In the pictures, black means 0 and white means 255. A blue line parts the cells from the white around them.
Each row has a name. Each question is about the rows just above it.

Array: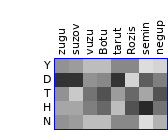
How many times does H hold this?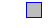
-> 1
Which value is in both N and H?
[189]

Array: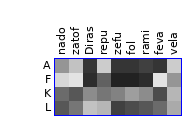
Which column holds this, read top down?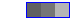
repu
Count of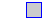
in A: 2
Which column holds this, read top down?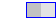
zatof

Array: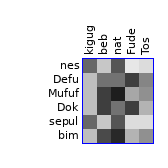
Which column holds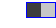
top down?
beb
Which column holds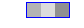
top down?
Tos
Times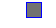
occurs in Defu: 2
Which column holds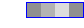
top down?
Tos
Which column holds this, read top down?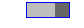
kigug

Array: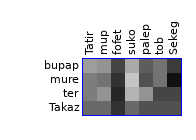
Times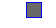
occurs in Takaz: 3
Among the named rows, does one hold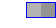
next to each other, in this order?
yes
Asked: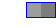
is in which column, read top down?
Tatir
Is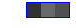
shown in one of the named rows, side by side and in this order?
yes
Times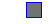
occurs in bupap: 1
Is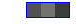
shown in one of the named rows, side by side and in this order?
no
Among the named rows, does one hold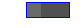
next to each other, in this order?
yes

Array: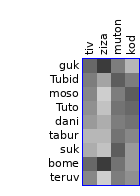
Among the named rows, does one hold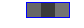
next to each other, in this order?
yes
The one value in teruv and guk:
[125]
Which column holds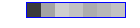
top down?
ziza
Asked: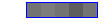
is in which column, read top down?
muton
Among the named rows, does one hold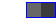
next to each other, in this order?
yes
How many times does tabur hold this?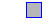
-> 2

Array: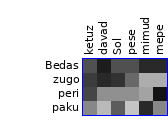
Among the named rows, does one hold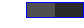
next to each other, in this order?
yes
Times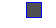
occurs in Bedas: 3
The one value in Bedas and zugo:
[41]
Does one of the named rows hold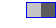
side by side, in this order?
no
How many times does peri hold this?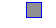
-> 3
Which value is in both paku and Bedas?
[41]
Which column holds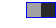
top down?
mimud

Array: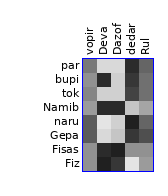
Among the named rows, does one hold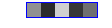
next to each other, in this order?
yes
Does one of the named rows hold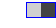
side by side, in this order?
yes
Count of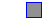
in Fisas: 3

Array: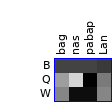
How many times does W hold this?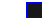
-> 0
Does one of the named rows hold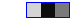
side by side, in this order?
no
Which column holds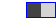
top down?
nas
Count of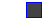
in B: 3

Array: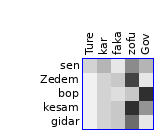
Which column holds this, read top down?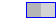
kar
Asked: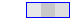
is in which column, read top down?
faka
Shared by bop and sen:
[211]
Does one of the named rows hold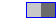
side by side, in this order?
yes
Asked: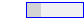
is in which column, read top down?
Ture
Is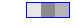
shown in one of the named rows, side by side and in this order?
yes

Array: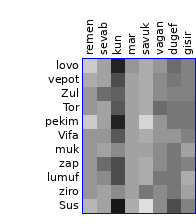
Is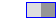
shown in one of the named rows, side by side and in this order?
no
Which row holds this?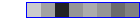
lovo
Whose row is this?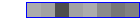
vepot
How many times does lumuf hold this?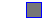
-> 2
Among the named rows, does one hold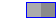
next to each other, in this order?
yes
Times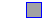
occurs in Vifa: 1
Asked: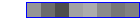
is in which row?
zap

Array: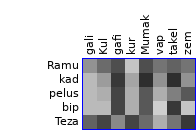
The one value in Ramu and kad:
[146]
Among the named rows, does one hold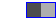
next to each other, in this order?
no
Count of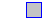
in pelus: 0

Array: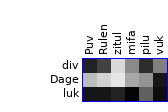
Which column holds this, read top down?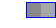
mifa
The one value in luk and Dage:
[22]

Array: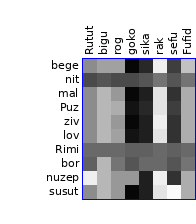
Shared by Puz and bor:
[183]
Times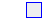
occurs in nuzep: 2
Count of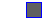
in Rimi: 3
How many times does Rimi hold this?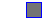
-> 0
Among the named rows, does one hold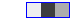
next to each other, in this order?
no

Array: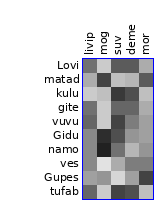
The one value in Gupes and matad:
[67]
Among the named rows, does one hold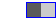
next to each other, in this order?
no
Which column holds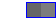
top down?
deme

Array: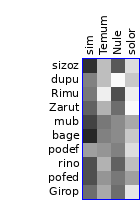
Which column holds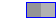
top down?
Temum
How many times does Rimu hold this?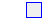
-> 2
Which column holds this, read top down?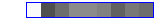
Nule

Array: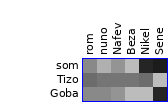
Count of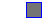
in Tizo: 3
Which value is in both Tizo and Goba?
[188]
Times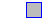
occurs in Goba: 2
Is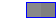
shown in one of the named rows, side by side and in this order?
no
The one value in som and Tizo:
[188]
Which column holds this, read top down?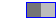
Beza

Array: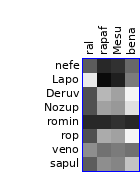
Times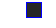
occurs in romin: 3
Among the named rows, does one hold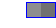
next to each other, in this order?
yes

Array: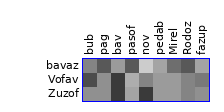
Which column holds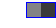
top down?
nov
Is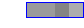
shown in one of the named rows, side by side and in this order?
no
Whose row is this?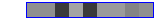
Zuzof
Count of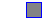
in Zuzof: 1
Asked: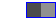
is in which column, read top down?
bub
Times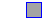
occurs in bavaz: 2

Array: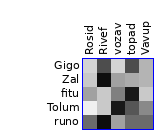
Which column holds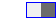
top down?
Rosid
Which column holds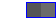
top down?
topad
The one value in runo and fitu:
[161]
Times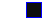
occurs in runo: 1
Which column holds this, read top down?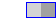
vozav
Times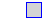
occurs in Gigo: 2

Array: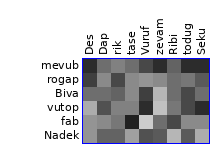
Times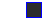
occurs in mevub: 4
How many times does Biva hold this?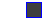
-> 1
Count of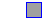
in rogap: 0
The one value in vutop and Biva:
[72]
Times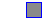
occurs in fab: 3

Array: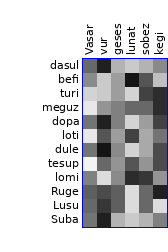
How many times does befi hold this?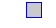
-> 1
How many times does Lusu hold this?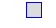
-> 2
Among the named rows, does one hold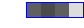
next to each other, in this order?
yes

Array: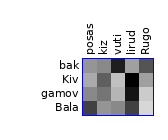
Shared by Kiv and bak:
[160]
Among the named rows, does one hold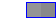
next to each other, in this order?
yes
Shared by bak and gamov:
[137]

